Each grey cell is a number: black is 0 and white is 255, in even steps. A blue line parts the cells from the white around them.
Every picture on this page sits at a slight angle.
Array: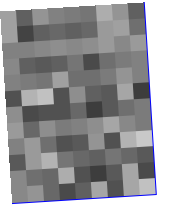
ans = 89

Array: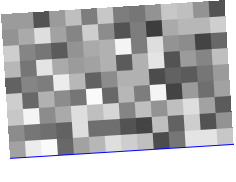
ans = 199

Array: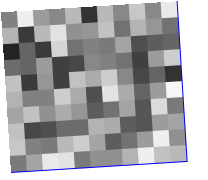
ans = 193

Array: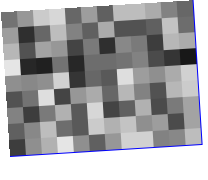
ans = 130

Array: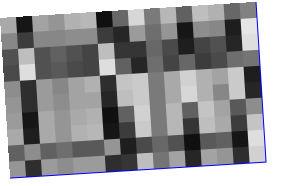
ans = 169

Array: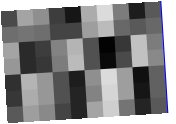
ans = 48
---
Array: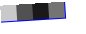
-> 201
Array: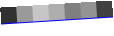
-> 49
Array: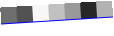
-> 110
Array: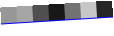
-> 151
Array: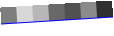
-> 126
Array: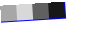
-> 167
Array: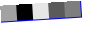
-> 162
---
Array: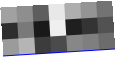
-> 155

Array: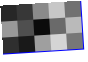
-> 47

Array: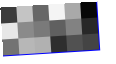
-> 115

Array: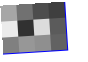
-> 128

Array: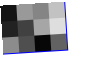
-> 140

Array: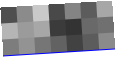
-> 125

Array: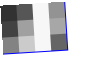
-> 131

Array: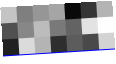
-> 33

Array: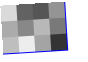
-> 190
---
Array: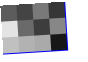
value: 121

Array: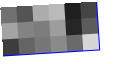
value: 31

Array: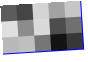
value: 162

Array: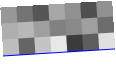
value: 79

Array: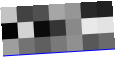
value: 41

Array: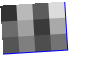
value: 92

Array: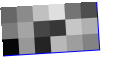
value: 116
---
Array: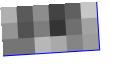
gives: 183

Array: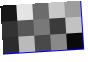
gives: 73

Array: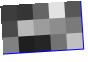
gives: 37

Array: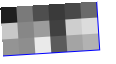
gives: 234

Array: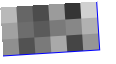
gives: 122

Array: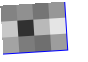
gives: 111

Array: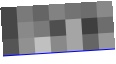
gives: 192

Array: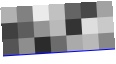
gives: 43
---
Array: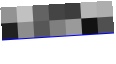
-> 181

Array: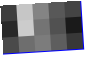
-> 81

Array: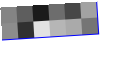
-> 71

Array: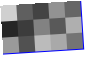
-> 89

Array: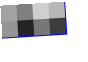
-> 207

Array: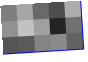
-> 36

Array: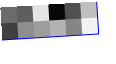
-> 80

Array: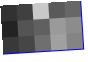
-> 154

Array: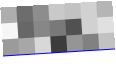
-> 209
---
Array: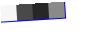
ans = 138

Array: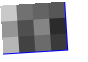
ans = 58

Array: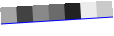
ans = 202

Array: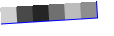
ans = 142

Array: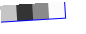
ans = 251

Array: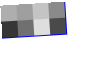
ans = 74
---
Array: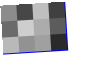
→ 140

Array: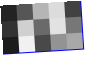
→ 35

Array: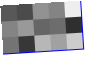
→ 88

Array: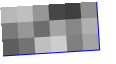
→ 183

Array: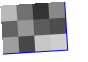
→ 185

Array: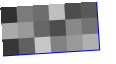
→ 48

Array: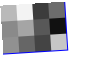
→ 185

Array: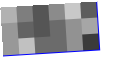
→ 178

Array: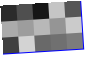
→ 43

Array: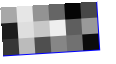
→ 168
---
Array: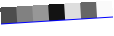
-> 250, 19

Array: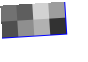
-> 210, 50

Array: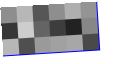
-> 205, 34

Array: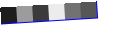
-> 236, 29

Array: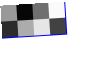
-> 250, 7

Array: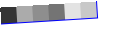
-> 227, 53

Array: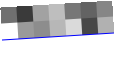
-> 255, 58

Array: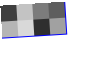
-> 217, 47

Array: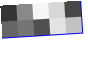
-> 246, 52
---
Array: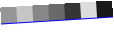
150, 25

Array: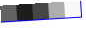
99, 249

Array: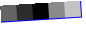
101, 195

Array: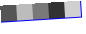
85, 208

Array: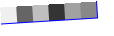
239, 136

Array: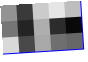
147, 103

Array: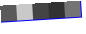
90, 116
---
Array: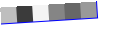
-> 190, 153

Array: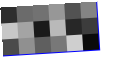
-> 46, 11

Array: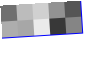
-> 112, 133

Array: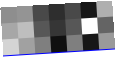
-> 142, 154

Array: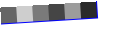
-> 102, 42

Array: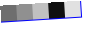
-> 110, 225

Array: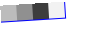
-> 188, 242

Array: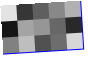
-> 227, 215

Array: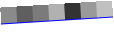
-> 138, 192

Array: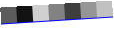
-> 92, 193
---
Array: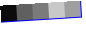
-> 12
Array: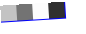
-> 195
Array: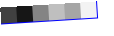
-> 64
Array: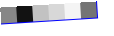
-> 135
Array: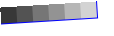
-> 56
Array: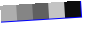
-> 174
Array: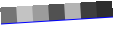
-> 117
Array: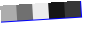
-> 172
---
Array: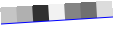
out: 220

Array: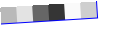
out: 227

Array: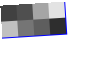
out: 192

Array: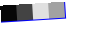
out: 162

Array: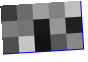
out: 191

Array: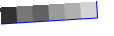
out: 175
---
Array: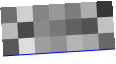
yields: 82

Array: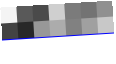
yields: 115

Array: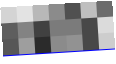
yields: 72

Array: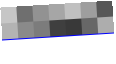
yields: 158

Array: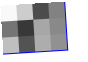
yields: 167

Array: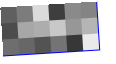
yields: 151

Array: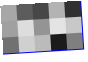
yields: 228

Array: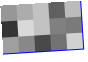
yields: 128
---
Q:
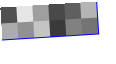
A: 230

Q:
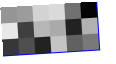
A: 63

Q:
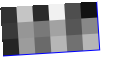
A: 150

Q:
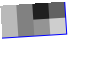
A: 129

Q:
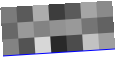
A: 153

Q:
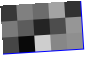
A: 92
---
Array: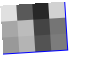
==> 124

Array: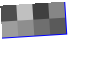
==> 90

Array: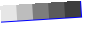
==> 62

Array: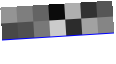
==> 133

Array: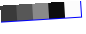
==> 252

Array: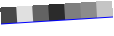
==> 197

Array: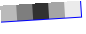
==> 235
